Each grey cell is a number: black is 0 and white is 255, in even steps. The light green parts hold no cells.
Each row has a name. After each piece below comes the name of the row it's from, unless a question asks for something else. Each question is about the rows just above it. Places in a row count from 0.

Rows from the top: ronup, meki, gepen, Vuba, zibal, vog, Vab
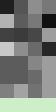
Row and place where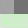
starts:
Vab, 1
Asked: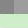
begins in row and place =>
zibal, 2

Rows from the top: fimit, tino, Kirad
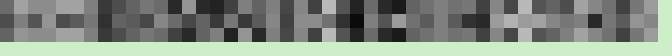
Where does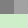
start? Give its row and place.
Kirad, 40
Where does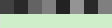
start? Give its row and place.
Kirad, 12
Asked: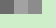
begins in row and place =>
fimit, 0
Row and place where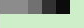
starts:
tino, 21

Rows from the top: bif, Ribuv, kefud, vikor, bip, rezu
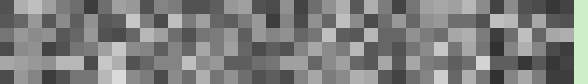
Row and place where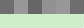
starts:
Ribuv, 27
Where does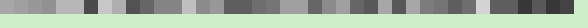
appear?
bip

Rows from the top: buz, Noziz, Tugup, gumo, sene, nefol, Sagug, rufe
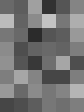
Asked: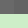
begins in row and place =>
gumo, 3
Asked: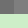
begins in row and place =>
rufe, 4
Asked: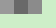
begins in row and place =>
Sagug, 0

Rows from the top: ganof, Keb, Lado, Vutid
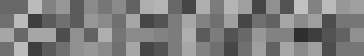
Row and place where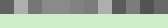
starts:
Lado, 6
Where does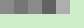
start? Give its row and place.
ganof, 6
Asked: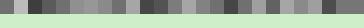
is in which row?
Vutid
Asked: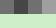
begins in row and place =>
Vutid, 15
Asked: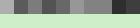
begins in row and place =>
Lado, 13

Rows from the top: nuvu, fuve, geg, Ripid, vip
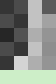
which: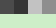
Ripid
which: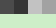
fuve

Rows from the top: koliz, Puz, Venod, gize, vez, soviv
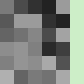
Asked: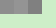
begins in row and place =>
gize, 0
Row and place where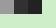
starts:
Puz, 2
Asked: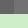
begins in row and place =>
Venod, 0

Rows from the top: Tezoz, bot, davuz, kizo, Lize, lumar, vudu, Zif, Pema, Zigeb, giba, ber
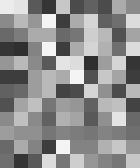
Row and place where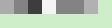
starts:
giba, 1
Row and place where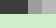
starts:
lumar, 0
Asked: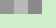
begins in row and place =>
Lize, 0
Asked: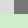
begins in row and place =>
ber, 3
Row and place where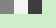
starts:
kizo, 2
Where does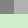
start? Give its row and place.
giba, 6
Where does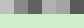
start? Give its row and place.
Pema, 1

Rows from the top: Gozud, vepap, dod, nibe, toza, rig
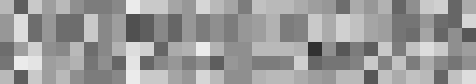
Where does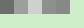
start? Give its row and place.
nibe, 0
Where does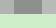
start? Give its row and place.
nibe, 15
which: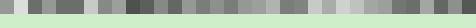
dod
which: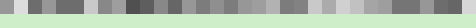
vepap

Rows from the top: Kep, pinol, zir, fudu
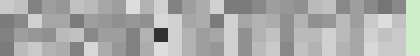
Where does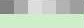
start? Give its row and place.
fudu, 9
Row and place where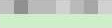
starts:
zir, 19
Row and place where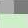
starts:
pinol, 14
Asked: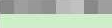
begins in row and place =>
Kep, 18

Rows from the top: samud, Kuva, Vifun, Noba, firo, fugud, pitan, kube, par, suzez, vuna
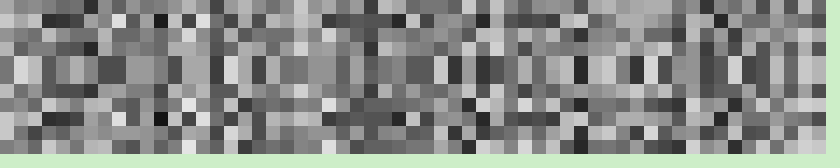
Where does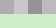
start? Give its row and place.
pitan, 44
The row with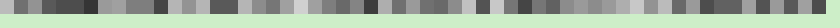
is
pitan
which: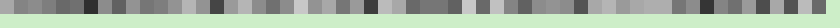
samud
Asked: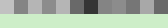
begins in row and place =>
Vifun, 35
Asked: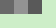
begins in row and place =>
kube, 44
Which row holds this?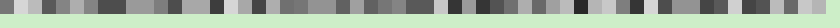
fugud
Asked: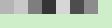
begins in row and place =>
firo, 42

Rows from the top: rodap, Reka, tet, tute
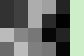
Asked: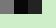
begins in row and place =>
tet, 2
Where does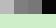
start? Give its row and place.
tute, 1
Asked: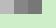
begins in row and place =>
tet, 0
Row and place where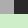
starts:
Reka, 2
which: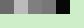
tute

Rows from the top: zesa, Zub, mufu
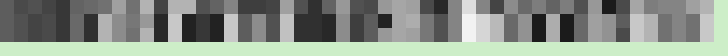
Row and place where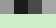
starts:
zesa, 42
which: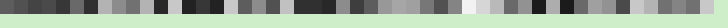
mufu
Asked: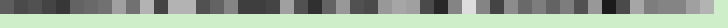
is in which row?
zesa
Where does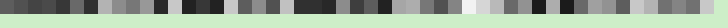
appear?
Zub

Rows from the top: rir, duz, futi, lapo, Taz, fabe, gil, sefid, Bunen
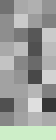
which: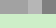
gil
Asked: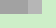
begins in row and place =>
gil, 0
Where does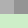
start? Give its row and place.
rir, 2
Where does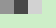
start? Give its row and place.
fabe, 1
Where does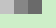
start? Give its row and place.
Taz, 0
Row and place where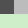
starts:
lapo, 2

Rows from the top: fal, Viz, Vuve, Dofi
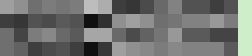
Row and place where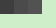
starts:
Dofi, 2
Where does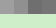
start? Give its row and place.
Viz, 9
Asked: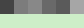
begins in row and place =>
Vuve, 1
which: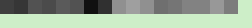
Viz

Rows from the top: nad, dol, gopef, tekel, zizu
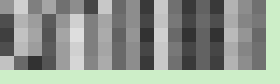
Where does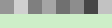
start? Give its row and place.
dol, 4
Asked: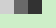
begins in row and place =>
gopef, 11
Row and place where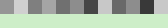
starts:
nad, 0
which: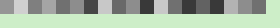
nad
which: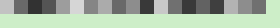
zizu

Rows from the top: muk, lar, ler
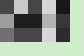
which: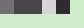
ler
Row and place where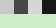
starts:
muk, 1
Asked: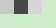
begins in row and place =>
muk, 1
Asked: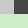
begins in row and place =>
muk, 1
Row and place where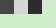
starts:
ler, 2
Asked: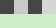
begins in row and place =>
muk, 0

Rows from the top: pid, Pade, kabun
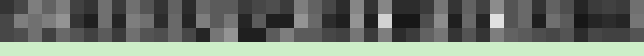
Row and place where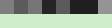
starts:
Pade, 14
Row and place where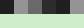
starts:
Pade, 20
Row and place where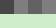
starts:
pid, 1

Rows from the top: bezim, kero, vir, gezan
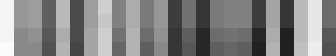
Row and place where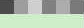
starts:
bezim, 5
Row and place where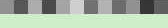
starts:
vir, 2
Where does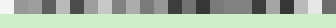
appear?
kero

